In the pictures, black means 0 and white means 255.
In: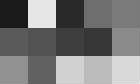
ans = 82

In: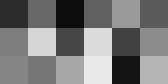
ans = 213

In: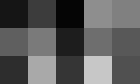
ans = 122

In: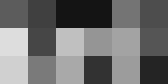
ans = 70

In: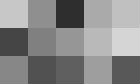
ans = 128

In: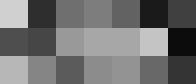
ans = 70

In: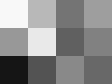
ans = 233
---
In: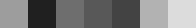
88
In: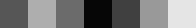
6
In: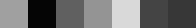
148
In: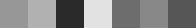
226
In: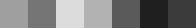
178
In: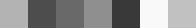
143
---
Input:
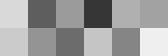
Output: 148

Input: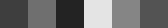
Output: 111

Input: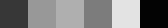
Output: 152

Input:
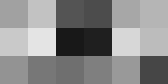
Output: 119

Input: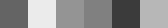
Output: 235

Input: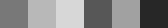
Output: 184

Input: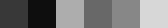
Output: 14
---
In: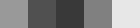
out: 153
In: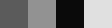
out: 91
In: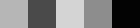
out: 182
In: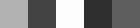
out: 177
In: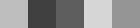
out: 190
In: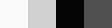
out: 250
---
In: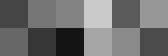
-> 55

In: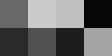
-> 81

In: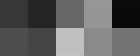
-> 69

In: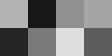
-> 122

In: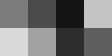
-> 162

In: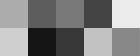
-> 21

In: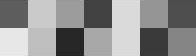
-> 190

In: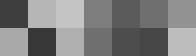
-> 55

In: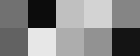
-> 231
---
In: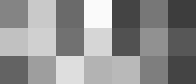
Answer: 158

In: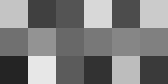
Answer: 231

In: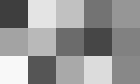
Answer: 85

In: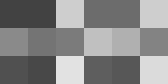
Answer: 72

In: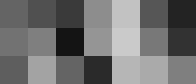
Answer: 163

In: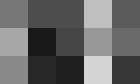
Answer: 39
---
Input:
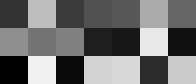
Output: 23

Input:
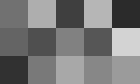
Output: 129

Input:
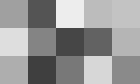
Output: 70

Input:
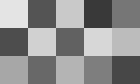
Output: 97

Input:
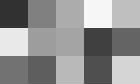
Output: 164

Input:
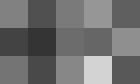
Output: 108
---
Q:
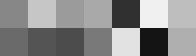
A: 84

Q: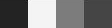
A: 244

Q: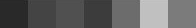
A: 68

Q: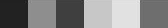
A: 142

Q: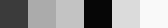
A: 171

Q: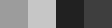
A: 198
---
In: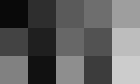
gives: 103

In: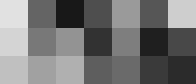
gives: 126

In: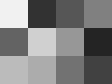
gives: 208

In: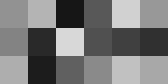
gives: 80

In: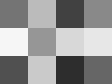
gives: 150

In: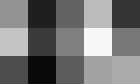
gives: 127

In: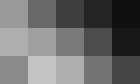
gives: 122

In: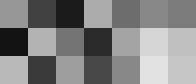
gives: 164

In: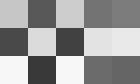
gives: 65
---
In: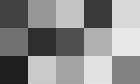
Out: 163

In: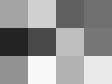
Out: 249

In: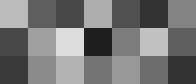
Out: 152

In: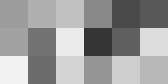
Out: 149

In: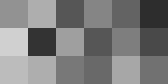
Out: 105

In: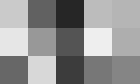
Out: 60

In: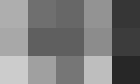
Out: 118

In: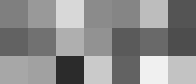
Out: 98
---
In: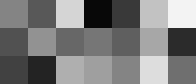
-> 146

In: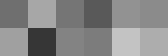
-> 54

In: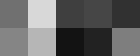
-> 182

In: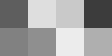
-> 143

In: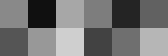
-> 152

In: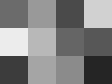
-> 184

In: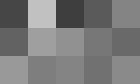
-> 159

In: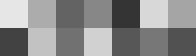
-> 194
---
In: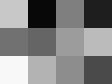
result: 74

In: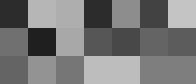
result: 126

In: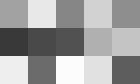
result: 93

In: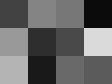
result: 91

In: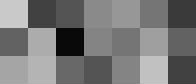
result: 65

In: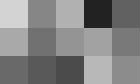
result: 140
